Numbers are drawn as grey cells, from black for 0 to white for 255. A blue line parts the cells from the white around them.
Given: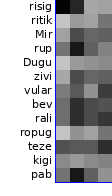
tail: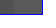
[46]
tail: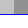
[161 116]

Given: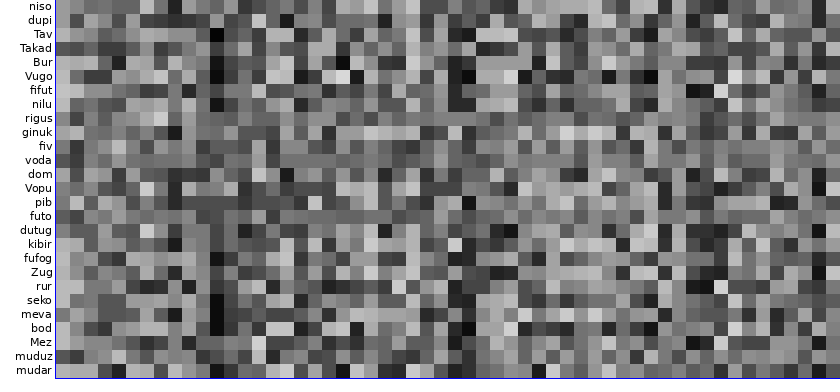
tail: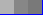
[ 20  69  92  85 163 194  69 163  85  12 186 142  55  49 202 148 100  34
  55 155 155 155 155  34 194  92  69 142 202 155 121  92 135 135  61  61
  55 148  69 135 128  49 121  41  61]
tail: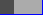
[ 55 142 100 142 100 179 128 148 108 163  41  55  77 155  85 171  92  61
 155 142 108 171 100 121 171 163  85 100  69  69  85 171  92 148  55 179]
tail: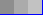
[108 171  92  12  61 114  61 194 186  27  61 186 216  27 179 114 142 179
  69 171  34  12 171 171 208  27 100  49  41 121 108  27 121  49  12 163
 114 142 148  69 216 142 186  55 148  61 179 121]
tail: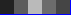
[ 61 179 128 121  41 114]
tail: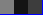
[121 100 171 194  55 121 108  69 155 155  69  61 186 135 108  34  41 135
 148 171  92  41 163  77 100 135 155 148 100  61 148 142 114 114  61 186
 114 148 100  92 100  41  85]
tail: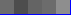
[108 135 121 135  92 135 114 128  77 163 121 121 142  85 121 100 108 108
 163 128 108 121 142]
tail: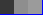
[179 179 128 163  85  12  55 114  55 194 194  34  69 179 194  34 171 108
 128 186  85 163  41  12 163 163 208  41  77  61  41 114 121  41 108  61
  20 148 114 128 142  69 208 135 179  49 135  61 171 128]

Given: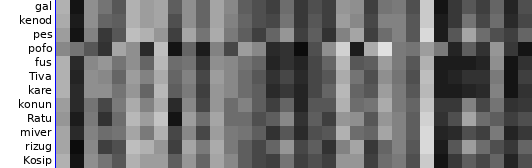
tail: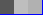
[150  63 165 116 171 122  94  63 101 150  63  94  50 130 165  63 109 130
  87 217  28  87 165 109  79  63 101]
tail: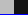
[101  28 130  71 157 136  42  50  12  79 143 209  28 171 224 122 116 157
 122  36  94  50 150  56  20]
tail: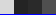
[ 63 122  36  56]
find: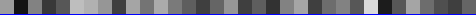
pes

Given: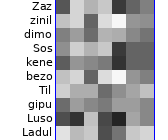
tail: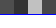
[ 36 165 136]
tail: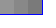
[ 51 100 100]
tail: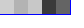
[100]
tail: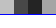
[136]

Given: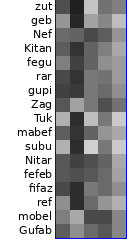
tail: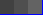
[169]
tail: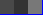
[114 155]

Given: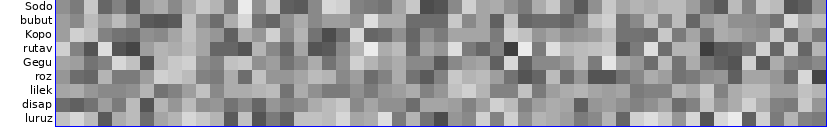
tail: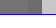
[123 165 115 172 165 150 144 200 109 165 123]
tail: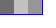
[150 165 187 180 137 158 109 130 172 115  90 130 200 180 187 158 115  84
 102 187 109 150  84  84 115 137 172 158 115 123 144 150  96 165 165 150
 109 215  69]
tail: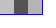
[200 208 144 130 193 200 144 158 115 137 172 115 144 208 180 158 172 137
 137  90 137 158 165  96 215  96 137 137 150 187 123 229 165 150 109 187
 115 172 115  96  84 208  90 172 130 123 137]

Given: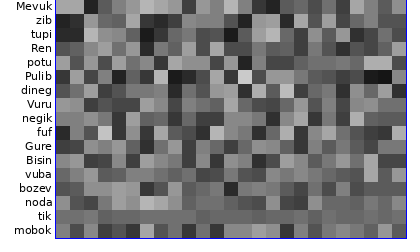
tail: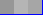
[151  63 151 128 181 128  55  35  91 104  76 112  63 166 128  91 143]
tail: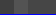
[158 136  70 128 112  97 166 104  76  70 104 151  83 128  70 136 143 112
 112]
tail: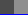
[ 70  63 143 104 104  97 120 104 136]
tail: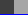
[128  91 143]
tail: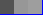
[ 48 174  91 188  63 104 120  48 143 104 158  48]

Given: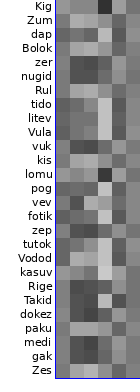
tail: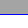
[150 102 135]
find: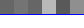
dap
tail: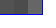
[143 122]
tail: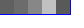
[135]
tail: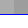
[108 135]
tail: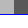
[143]
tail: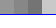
[157 116]

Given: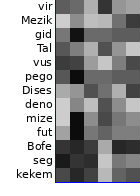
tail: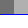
[66]
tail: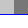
[134]
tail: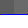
[176  52 149 162]
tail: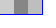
[ 81 141 198]
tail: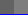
[126]

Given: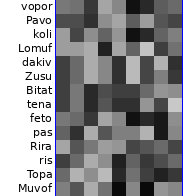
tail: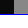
[ 10 149 135]
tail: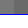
[ 56 165 135  17  41  25 142]
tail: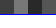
[ 48  48 149  69 200]
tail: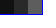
[106]
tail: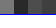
[ 63 106 149 142]
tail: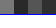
[ 48 149  69 200]

